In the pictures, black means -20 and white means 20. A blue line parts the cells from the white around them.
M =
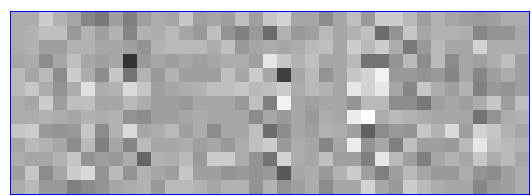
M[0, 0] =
7
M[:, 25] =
[4, 10, 9, -2, 13, 13, 9, 20, -5, 3, 0, 5, 13]
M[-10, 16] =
7
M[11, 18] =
4
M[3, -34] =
6
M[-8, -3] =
4
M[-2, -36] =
11
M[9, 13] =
5
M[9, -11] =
6
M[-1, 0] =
7
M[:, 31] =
[6, 8, 6, 2, 1, 5, 6, 6, 14, 4, 8, 4, 6]
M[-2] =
[5, 11, 2, 6, 12, 14, 3, 9, 3, 8, 6, 5, 11, 5, 5, 3, 4, 3, 4, -6, 6, 7, 4, 8, 12, 5, 0, 5, 9, 6, 4, 4, 7, 3, 2, 5, 7]
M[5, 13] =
8
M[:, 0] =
[7, 7, 7, 6, 9, 9, 7, 7, 11, 6, 7, 5, 7]
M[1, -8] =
6
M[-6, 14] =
6
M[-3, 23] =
5
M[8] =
[11, 12, 4, 3, 4, 11, 2, 8, 14, 6, 7, 9, 5, 7, 2, 6, 6, 10, -3, 2, 6, 5, 8, 7, 5, -5, 2, 4, 3, 11, 8, 14, 5, 13, 11, 8, 6]
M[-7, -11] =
9
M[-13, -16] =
6
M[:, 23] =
[6, 6, 6, 6, 6, 6, 6, 6, 7, 6, 5, 8, 6]
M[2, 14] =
7
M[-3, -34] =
8
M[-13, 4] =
6
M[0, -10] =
12
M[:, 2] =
[12, 10, 5, 2, 9, 7, 12, 8, 4, 8, 6, 2, 4]
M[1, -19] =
-3
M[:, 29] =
[5, 6, 4, 2, 3, 11, -1, 7, 11, 5, 0, 6, 9]
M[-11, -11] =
12
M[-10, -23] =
6
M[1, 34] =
3
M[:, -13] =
[10, 8, 12, 9, 11, 16, 3, 17, 5, 17, 5, 12, 6]
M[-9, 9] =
8

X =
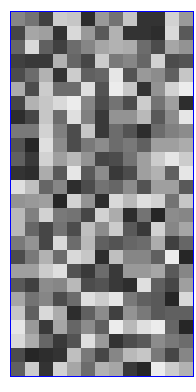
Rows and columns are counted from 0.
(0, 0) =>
1
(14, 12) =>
1
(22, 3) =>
6
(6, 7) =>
-2
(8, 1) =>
-1
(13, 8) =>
9
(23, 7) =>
-12
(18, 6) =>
-3
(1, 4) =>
14
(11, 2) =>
7
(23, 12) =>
-3
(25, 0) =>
-5
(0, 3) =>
12
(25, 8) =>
-11
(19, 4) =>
9
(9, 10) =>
5
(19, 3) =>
1
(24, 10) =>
-1
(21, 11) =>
-5
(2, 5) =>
1
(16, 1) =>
3
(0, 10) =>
-12
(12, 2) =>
-4
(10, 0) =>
-5
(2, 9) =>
-3
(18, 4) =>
-7
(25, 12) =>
8
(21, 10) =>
-6
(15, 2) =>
-9
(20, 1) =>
-2
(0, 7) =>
-2
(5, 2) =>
12
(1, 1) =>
6
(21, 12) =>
-5
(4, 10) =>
2
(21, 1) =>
-5
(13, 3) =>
-14
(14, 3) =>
-1

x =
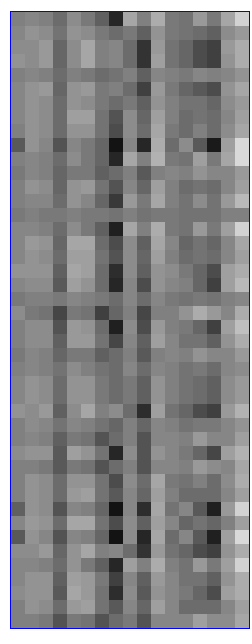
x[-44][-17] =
0
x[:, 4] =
[2, 3, 2, 2, 0, 3, 3, 5, 3, 1, 2, -1, 3, 3, 0, 2, 6, 5, 6, 5, 1, -1, 4, 4, -1, 2, 3, 3, 2, 1, -1, 5, -1, 3, 4, 1, 6, 1, 3, 3, 5, 6, 4, -1]
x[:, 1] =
[1, 3, 2, 2, 1, 3, 3, 3, 3, 3, 1, 1, 3, 1, 0, 1, 4, 3, 3, 2, 0, -1, 2, 2, 1, 1, 3, 3, 2, 2, 1, 3, 0, 3, 3, 3, 4, 3, 2, 1, 3, 3, 3, 0]
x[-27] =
[1, 3, 2, -3, 5, 5, -2, -7, 2, -4, 5, 0, -3, -2, -3, 1, 5]
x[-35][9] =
-14
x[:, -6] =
[-1, -1, -2, -2, 0, -1, 0, 0, -1, -3, -1, 1, 0, 0, -1, -1, 1, 0, 2, 1, -1, 0, 0, 1, 1, 0, 0, 0, -2, 0, 1, 1, 1, -1, 0, -2, 1, -3, -2, 0, 1, 1, 1, 1]
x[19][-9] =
1
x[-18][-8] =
-5
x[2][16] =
7
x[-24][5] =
0
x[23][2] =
2
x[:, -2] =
[6, 2, 4, 3, 1, 3, 2, 1, 2, 5, 6, 1, 1, 4, 0, 5, 1, 1, 5, 5, 0, 1, 5, 3, 1, 1, 2, 2, 4, 1, 1, 5, 1, 2, 1, 4, 0, 5, 3, 5, 3, 5, 1, 2]
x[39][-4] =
4
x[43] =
[0, 0, -1, -7, -1, -2, -7, -3, -1, -7, 1, 1, 1, 5, 2, 2, 6]
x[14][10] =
-1
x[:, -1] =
[13, 4, 7, 7, 3, 6, 4, 5, 6, 14, 14, 4, 5, 9, 0, 13, 6, 5, 7, 9, 1, 7, 10, 7, 4, 2, 4, 4, 8, 3, 5, 8, 6, 7, 5, 13, 5, 14, 7, 13, 7, 7, 5, 6]
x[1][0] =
1
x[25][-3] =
-3
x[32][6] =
-7
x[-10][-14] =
-3
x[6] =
[1, 3, 2, -3, 3, 2, -1, -3, -1, -5, 3, 0, -2, -2, -4, 2, 4]
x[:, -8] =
[0, -5, -12, -12, -5, -10, -5, -4, -3, -14, 0, -6, -4, -1, -2, 0, -5, -4, -5, -8, -3, -9, -8, -5, -6, -3, -5, -5, -13, -4, -7, -7, -7, -3, -4, -13, -5, -14, -12, 0, -5, -6, -4, -7]
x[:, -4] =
[4, -3, -8, -8, 1, -6, -2, -2, 0, -6, 5, 3, -2, 2, -2, 4, -2, -2, -4, -4, -1, 7, -4, -2, 3, -1, -3, -3, -8, -1, 4, -4, 4, 0, -3, -6, -2, -6, -8, 4, -2, -4, -3, 5]
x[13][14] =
-2
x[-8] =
[1, 4, 3, -3, 6, 6, -2, -8, 2, -5, 5, 1, -4, -2, -4, 0, 5]
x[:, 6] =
[-5, -1, 0, 0, -3, -1, -1, -2, -2, -4, -4, -5, -2, -4, -1, -5, -3, -2, -3, -3, -1, -10, -3, -2, -5, -2, -1, -1, 0, -2, -7, -2, -7, -2, -2, -4, -2, -4, 0, -5, -1, -2, -2, -7]
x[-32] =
[0, 3, 2, -4, 3, 4, -2, -7, 1, -4, 5, 0, -3, -2, -3, 1, 5]
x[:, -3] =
[-1, -5, -10, -10, 0, -8, -4, -3, -3, -16, -1, 1, -3, -2, -2, -1, -4, -3, -8, -10, -2, 4, -10, -5, 1, -3, -5, -5, -10, -1, 1, -9, 2, -3, -3, -15, -4, -15, -10, -1, -5, -8, -3, 2]

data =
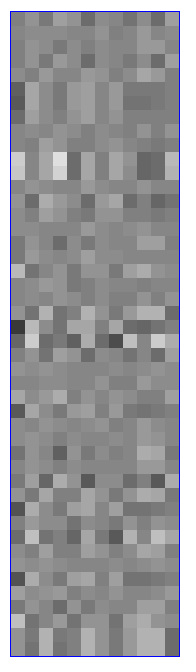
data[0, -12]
0
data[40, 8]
-2
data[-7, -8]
1
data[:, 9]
[2, 4, 4, 2, 6, -1, -2, 0, 3, 0, -4, -4, 3, 0, 0, 3, 5, 1, 7, 0, 3, 8, -4, 1, 1, 2, 4, 0, -2, 4, 4, 7, 4, 0, 7, -2, 0, 1, 6, 2, -2, 1, 5, 7, 8, 8]
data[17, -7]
5
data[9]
[1, 0, 5, 3, 0, 0, 2, 3, 1, 0, -1, 0]
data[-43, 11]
5
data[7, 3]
0
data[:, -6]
[2, 3, 2, 2, 3, 1, 1, 1, 2, 2, 0, 0, 2, 4, 3, 2, 2, 2, 3, 2, 2, 3, 0, -3, 2, 1, 3, 1, 0, 3, 1, 2, 1, 2, 3, 1, 1, -1, 3, 1, 0, 1, 2, 3, 3, 3]
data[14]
[2, 0, 5, 3, 0, -1, 3, 3, 0, 0, -1, 0]
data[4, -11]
0
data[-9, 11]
6
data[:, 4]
[3, 1, 2, 2, 1, 4, 4, 3, 2, 0, -3, -3, 1, 2, 0, 1, 2, 2, -1, -1, 2, 0, 6, -5, 3, 1, 1, 0, 4, 1, 2, 3, 2, 3, 0, 5, -2, -4, 0, 1, 5, 0, 3, -2, 0, 0]
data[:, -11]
[3, 2, 3, 3, 0, 6, 6, 5, 2, 0, 1, 1, 3, -3, 0, 2, 3, 4, -2, 2, 2, -2, 9, 12, 3, 2, 1, 2, 6, 1, 3, 3, 3, 5, -1, 7, 4, 10, 0, 2, 7, 2, 3, -2, -1, -2]
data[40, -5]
5
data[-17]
[2, 1, 3, 2, 1, 2, 3, 0, 1, 4, 2, 1]
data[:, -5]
[1, 0, 1, 1, 0, 4, 4, 3, 1, 3, 6, 6, 1, 6, 3, 1, 1, 2, -1, 1, 0, -1, 6, -8, 1, 2, 0, 3, 4, 0, 2, 0, 1, 2, -1, 5, -1, -6, 0, 2, 5, 3, 1, -2, -1, -1]
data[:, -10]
[-1, 2, 2, -1, 4, 2, 2, 2, 1, 5, 6, 6, 2, 7, 5, 1, 1, 2, 1, 4, 1, 8, 2, -3, -2, 3, 2, 4, 2, 3, 2, 1, 2, -4, 6, 2, 2, -2, 5, 3, 2, 3, 1, 1, 8, 8]
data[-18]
[-6, 6, 2, -1, 4, 5, 0, 4, -1, -2, -1, 0]
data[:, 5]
[-3, 1, 0, -3, 4, 5, 5, 5, 0, 0, 6, 6, 4, -3, -1, 4, -1, 5, 3, 0, 0, 8, 6, 7, -3, 1, 1, 3, 5, 2, 1, -1, 1, -6, 6, 6, 2, 6, 5, 1, 6, 2, -1, 3, 8, 8]
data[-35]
[11, 1, 6, 13, -3, 6, 0, 6, 2, -4, -3, 8]
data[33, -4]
-3

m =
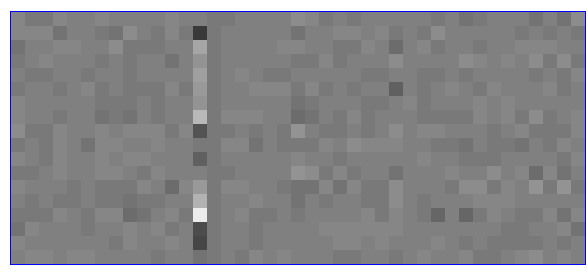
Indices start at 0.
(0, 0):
1
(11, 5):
0
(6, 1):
0
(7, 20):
-3
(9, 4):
0
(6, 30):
0
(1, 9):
0
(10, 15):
0
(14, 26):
-1
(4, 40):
1
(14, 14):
-1
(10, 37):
0
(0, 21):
1
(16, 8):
1
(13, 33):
1
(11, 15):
-1
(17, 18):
0
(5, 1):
0
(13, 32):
0
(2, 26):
0
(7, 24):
1
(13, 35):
1
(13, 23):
0
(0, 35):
0
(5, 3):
-1
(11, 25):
0
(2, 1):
0
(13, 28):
0
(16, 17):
-1
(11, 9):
-1
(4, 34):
0
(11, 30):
0
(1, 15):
0
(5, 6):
-1
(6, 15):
0
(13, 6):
-1
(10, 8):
1
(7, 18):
0
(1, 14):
-1
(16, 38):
0
